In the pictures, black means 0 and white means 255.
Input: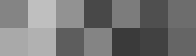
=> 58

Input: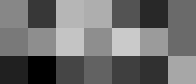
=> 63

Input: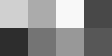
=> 116

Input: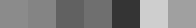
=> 52

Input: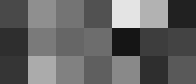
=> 137

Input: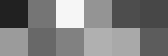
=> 176

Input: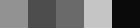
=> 106

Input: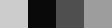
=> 9
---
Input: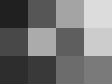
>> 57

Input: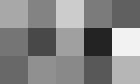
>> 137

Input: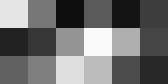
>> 188

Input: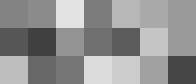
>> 204

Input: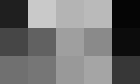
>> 153

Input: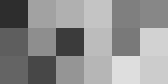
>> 182

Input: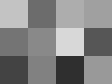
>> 129

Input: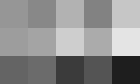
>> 59

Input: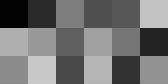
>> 181

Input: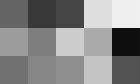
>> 142
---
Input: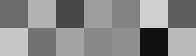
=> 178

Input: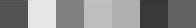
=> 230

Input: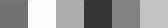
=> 251

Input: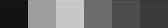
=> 158

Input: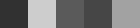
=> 205

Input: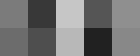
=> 56

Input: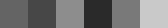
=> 71
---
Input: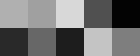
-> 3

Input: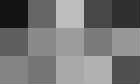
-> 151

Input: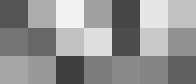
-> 145

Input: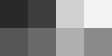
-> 243

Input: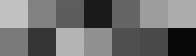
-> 172

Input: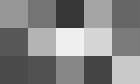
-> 123

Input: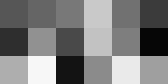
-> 6

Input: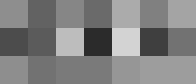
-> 114

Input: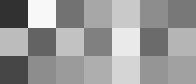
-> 181
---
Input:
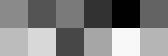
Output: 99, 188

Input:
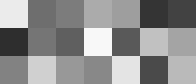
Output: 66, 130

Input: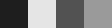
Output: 154, 30

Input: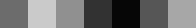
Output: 167, 108

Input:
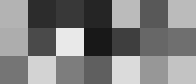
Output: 187, 117

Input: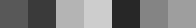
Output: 158, 88

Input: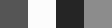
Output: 140, 85

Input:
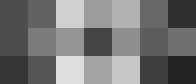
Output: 48, 54
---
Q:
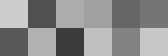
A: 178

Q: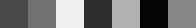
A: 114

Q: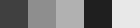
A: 142

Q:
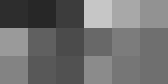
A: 88

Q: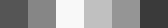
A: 134

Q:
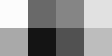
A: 20

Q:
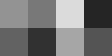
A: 49

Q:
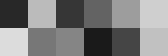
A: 119

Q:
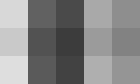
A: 90

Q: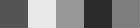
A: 232
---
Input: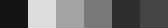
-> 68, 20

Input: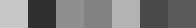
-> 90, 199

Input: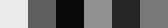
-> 121, 234

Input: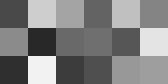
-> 132, 47

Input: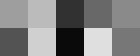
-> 138, 83

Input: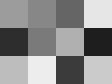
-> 230, 189

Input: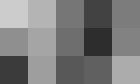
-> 124, 59

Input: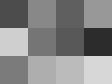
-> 152, 123

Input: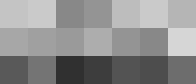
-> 181, 89
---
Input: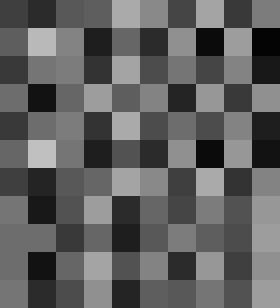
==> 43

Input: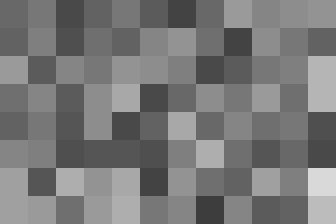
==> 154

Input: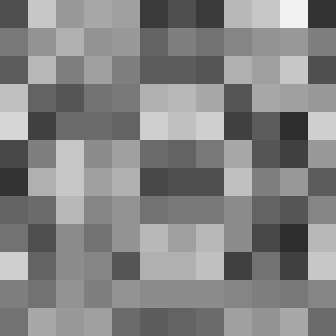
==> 168

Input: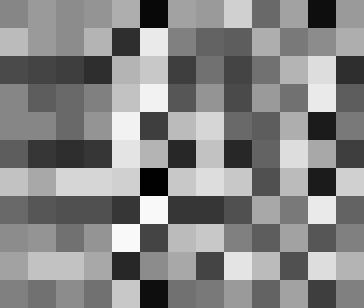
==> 113

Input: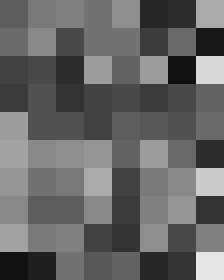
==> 31
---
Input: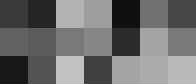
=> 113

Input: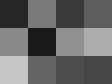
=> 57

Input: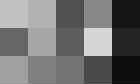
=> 136

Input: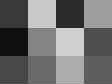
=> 44

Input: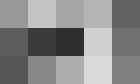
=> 181

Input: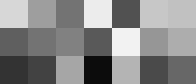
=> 199
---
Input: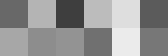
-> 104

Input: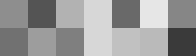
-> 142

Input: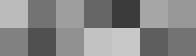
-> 187

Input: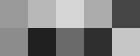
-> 154

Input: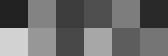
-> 33

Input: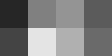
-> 38

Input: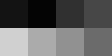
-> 19

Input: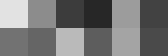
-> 226

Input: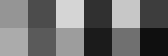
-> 149
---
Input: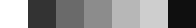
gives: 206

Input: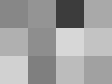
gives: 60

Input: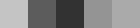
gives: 148

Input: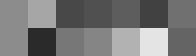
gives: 65

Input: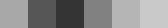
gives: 181

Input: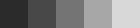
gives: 167

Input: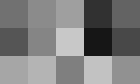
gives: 49

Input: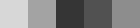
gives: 81

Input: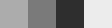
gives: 46
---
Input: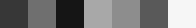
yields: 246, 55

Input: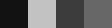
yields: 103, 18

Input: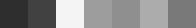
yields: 121, 46

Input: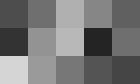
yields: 96, 213

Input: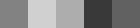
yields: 97, 130

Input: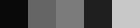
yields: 200, 9

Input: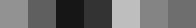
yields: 110, 146

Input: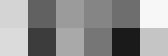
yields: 247, 219

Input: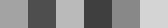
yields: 212, 163

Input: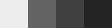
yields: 36, 237
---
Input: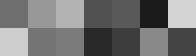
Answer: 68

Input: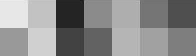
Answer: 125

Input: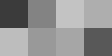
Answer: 88

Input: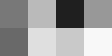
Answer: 248

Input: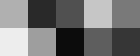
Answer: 54

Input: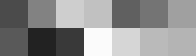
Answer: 180

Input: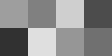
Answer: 112

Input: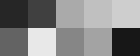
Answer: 23
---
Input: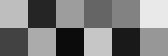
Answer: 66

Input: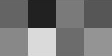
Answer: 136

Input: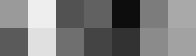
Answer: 90

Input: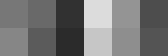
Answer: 134

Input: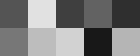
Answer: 119

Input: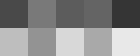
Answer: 190

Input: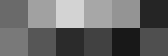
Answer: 121
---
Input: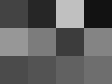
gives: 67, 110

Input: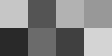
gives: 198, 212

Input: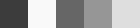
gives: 60, 222

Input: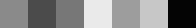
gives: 138, 4

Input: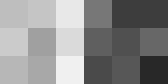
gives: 190, 40

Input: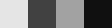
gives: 229, 16

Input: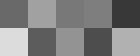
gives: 105, 177

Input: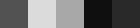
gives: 82, 41

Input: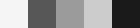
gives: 245, 26
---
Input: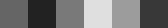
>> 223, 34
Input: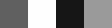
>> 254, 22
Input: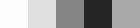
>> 253, 37
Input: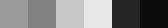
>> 231, 11
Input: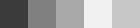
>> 240, 59
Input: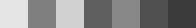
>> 228, 59
